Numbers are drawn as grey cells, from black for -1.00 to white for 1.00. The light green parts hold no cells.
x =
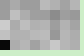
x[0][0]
0.22
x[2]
[0.60, 0.35, 0.49, 0.39, 0.41, 0.24, 0.40, 0.29]
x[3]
[0.51, 0.40, 0.40, 0.45, 0.47, 0.19, 0.43, 0.36]
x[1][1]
0.50
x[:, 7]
[0.42, 0.20, 0.29, 0.36, 0.37]
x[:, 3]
[0.23, 0.25, 0.39, 0.45, 0.27]
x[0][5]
0.39

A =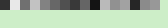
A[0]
-0.61
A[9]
-0.84
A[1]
0.82
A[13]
-0.70
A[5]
-0.19
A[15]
0.19

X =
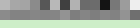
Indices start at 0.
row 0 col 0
0.44
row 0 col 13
0.87
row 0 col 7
0.40
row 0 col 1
0.31
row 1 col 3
0.05
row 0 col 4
-0.32
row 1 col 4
0.03
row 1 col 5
0.04

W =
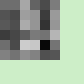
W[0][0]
-0.14
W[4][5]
-0.09
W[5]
[0.01, -0.10, 0.11, 0.02, -0.37, -0.33]
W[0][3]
-0.22
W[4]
[-0.14, -0.42, 0.60, 0.56, -0.94, -0.09]
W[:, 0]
[-0.14, -0.35, -0.31, -0.53, -0.14, 0.01]
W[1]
[-0.35, -0.42, 0.24, 0.17, -0.53, 0.21]
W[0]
[-0.14, -0.14, 0.31, -0.22, -0.41, -0.03]
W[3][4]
-0.10

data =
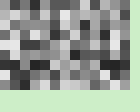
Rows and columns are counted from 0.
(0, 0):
0.24
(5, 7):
-0.69
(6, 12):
-0.59
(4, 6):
0.60
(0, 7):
-0.14
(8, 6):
0.65
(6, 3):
-0.71
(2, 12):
0.07
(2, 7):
0.25
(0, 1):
-0.43
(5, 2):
0.08
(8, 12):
0.25
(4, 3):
-0.50
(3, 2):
-0.15
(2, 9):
0.32
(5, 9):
-0.27
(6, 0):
-0.59
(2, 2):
0.09
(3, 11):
0.73
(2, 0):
0.68
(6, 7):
0.45
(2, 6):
0.62
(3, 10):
-0.63
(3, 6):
-0.13
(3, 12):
0.16
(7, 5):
-0.43
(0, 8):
0.62
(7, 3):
-0.10
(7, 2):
-0.51
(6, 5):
0.58
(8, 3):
0.31
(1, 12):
-0.40
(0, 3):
-0.62
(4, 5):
0.23

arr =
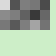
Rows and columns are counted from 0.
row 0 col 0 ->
0.71
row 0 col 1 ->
-0.35
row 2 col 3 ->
0.29
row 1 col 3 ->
-0.55
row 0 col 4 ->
-0.41

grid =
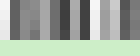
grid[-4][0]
0.92
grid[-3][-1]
-0.01
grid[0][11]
0.59
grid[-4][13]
-0.05
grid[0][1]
-0.24
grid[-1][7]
0.27
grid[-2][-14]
0.84
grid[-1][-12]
0.08
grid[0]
[0.92, -0.24, 0.04, 0.10, 0.30, -0.13, -0.50, 0.35, -0.49, 0.93, 0.27, 0.59, -0.33, -0.05]
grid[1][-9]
-0.14
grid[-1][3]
-0.08
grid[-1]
[0.82, -0.22, 0.08, -0.08, 0.33, -0.14, -0.45, 0.27, -0.48, 0.83, 0.28, 0.49, -0.25, -0.02]
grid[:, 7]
[0.35, 0.31, 0.31, 0.27]
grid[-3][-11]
0.07
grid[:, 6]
[-0.50, -0.51, -0.50, -0.45]

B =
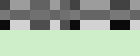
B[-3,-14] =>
-0.48
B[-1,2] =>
0.65
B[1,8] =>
-0.21
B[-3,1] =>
0.22
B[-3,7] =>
-0.48
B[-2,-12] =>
-0.21
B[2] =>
[-0.91, 0.65, 0.65, -0.39, -0.39, 0.65, -0.39, -0.91, 0.65, 0.65, 0.65, -0.92, -0.92, 0.65]
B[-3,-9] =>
0.22
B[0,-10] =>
-0.23
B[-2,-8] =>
-0.12

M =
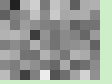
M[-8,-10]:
0.00
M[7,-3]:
0.28
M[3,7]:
0.02
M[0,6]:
0.35
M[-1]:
[0.47, 0.01, -0.50, 0.00, 0.85, -0.35, -0.13, 0.28, 0.65, 0.13]
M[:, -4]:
[0.35, 0.31, 0.16, 0.08, 0.10, -0.07, 0.33, -0.13]
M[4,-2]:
0.19
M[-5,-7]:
-0.53
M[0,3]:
0.62
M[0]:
[0.00, -0.74, 0.43, 0.62, -0.05, 0.53, 0.35, -0.26, 0.35, 0.38]
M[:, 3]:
[0.62, 0.51, 0.12, -0.53, 0.39, -0.11, 0.12, 0.00]
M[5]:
[0.41, 0.32, -0.10, -0.11, 0.40, 0.16, -0.07, 0.40, 0.33, -0.01]
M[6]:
[0.07, -0.02, 0.24, 0.12, -0.04, -0.18, 0.33, -0.23, -0.12, 0.09]
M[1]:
[-0.25, 0.00, 0.12, 0.51, 0.09, 0.58, 0.31, 0.34, 0.36, 0.04]
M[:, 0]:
[0.00, -0.25, 0.35, 0.40, -0.01, 0.41, 0.07, 0.47]
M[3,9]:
0.21
